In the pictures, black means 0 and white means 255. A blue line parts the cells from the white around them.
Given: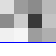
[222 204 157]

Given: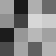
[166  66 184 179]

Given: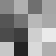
[135 116 207 175]

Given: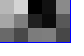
[183 126 124]

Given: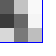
[ 92 104 190]

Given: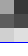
[164  73]

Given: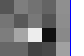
[ 85  88 237  72]

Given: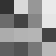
[ 50  67 181 184]
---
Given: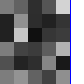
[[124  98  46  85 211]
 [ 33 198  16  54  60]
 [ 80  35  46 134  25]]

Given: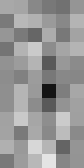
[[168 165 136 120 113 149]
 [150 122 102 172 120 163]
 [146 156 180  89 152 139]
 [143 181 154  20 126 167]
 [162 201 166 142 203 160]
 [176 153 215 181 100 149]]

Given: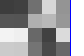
[[ 61  64 112 215 148]
 [243 239 104  65 219]]

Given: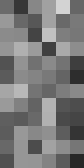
[[107  55 135 161 211 102]
 [139 137  68 193 126 119]
 [ 82 147 113 138 115  62]
 [166 184 116 102 125 137]
 [ 95  90 105 177  74  69]
 [104 150  76 162 141 118]]

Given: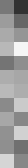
[[120  50]
 [170 149]
 [116 142]
 [185 173]
 [167 135]
 [143 112]]

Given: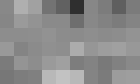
[[136 175 161 115  97  47 135 124  95 123]
 [141 141 142 146 140 139 142 139 141 147]
 [123 148 141 154 160 125 131 121 129 137]]

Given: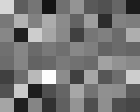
[[215  93 117  20 112 148  89  81 102  28]
 [135  31 205 166 137  64 118 128 107 174]
 [108 133  99 104 122 113 107 162 146 137]
 [ 81 202  29  79 101 167 115 144 141  89]]

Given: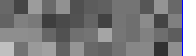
[[104  69 156 106 145  80  92  96 116 116  86 148 104]
 [142 142 140 102  81 112 116 165 118 111 129 110  93]]
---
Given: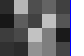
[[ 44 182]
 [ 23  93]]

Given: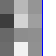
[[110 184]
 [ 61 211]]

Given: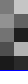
[[122 197]
 [146  97]]

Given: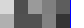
[[216  79]
 [176  81]]

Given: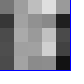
[[118 158]
 [ 55 162]]

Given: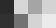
[[ 42 215]
 [ 49 114]]

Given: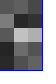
[[ 86  95]
 [124  40]]

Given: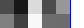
[[ 75  23]
 [128  65]]

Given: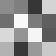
[[140 127]
 [111 248]]
